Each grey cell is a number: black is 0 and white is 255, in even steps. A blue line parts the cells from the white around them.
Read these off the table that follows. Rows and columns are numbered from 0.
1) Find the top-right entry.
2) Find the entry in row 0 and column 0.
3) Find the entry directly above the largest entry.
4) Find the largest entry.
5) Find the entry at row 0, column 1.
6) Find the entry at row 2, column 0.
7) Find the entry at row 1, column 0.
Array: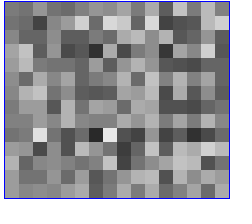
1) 129
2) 123
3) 129
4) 232
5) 115
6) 135
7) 115

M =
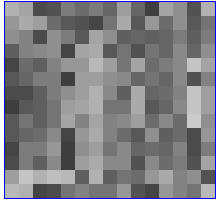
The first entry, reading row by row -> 177
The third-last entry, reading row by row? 130
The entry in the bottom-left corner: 184
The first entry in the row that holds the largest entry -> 88
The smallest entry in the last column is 82
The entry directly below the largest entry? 75
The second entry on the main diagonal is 170
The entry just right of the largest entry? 143
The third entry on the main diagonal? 75
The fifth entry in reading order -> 124
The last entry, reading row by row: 184
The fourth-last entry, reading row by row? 151
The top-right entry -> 177
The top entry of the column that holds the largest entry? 82
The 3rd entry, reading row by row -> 75
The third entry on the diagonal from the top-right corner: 124
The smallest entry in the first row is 62

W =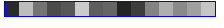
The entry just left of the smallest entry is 101
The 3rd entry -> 116
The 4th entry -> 75
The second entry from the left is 189

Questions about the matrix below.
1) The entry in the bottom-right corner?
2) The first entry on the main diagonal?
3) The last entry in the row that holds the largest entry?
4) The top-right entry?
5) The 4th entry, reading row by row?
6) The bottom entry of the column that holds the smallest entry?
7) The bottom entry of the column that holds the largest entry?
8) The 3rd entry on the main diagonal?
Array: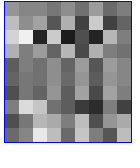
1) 189
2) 149
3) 126
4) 126
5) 119
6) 106
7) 134
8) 36

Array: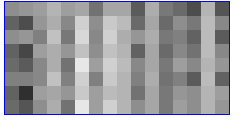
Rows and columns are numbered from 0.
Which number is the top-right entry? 85
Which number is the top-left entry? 142
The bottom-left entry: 106
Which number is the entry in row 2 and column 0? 142
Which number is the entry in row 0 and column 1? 150
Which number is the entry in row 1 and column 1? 77
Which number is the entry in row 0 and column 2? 158
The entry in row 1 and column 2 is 150
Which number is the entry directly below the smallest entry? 85
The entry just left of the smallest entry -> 98
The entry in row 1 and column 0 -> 98
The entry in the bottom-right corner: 150
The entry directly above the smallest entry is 128
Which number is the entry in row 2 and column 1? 150

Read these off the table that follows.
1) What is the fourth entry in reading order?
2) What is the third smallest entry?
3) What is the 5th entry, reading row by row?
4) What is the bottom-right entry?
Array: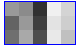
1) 240
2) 77
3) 212
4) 192

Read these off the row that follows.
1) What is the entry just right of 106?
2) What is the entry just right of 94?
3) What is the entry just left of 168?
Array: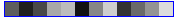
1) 148
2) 31
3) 72

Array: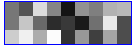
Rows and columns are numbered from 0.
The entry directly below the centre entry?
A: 50
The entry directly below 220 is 105
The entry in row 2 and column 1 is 240
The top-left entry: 119
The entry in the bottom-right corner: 77
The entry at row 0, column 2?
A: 220
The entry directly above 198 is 84
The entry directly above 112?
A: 127

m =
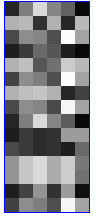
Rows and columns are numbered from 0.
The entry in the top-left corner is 38
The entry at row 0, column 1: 126
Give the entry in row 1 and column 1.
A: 185
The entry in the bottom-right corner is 163
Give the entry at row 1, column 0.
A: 177
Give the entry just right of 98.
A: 9
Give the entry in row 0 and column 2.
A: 217
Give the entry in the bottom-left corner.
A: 66
